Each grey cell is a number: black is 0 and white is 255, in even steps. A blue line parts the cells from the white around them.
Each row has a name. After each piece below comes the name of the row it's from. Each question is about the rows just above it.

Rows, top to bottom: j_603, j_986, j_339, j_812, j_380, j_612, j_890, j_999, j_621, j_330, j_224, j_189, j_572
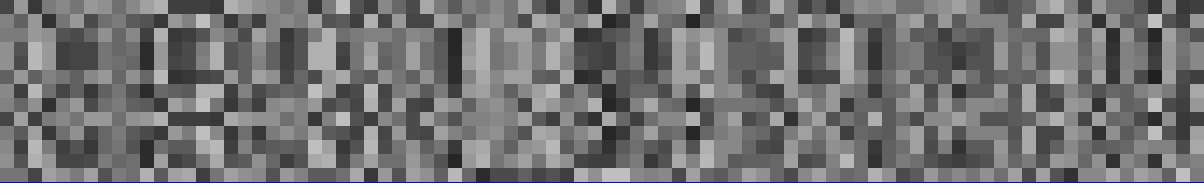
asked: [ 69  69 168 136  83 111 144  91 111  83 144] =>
j_612
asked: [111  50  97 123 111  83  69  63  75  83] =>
j_189
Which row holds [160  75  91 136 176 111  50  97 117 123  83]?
j_380
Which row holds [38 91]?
j_999

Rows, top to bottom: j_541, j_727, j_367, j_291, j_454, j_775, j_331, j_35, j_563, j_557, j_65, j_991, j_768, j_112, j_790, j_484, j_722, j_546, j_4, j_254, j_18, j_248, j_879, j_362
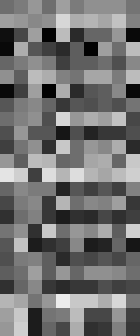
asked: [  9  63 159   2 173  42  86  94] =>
j_331
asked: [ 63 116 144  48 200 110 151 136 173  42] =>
j_65

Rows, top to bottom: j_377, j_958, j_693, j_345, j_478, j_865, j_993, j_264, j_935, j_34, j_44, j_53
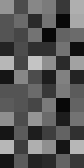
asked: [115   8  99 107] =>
j_693
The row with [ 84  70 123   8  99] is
j_264
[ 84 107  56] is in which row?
j_993
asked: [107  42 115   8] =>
j_958
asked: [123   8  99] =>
j_264

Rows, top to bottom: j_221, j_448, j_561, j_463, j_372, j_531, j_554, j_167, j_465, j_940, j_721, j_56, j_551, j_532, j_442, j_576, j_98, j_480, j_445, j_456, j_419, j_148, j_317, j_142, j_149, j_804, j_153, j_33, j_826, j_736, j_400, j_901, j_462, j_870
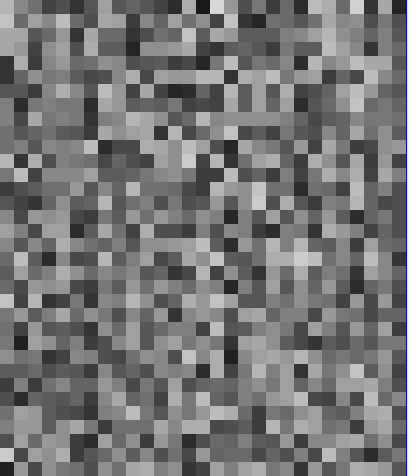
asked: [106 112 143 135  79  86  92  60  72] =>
j_372
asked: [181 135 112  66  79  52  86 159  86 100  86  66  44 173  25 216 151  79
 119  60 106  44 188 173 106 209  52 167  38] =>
j_221
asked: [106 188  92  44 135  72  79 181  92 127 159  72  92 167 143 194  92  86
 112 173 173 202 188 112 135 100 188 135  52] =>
j_445

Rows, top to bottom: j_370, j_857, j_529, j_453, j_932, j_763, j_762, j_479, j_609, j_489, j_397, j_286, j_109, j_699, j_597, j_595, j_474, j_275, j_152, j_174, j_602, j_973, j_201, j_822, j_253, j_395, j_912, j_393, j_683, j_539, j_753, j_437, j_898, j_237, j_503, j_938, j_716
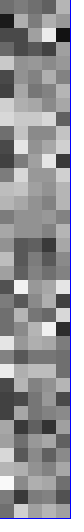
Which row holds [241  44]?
j_822
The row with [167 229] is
j_602
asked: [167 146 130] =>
j_597
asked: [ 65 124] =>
j_286
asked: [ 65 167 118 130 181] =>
j_762
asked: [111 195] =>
j_489

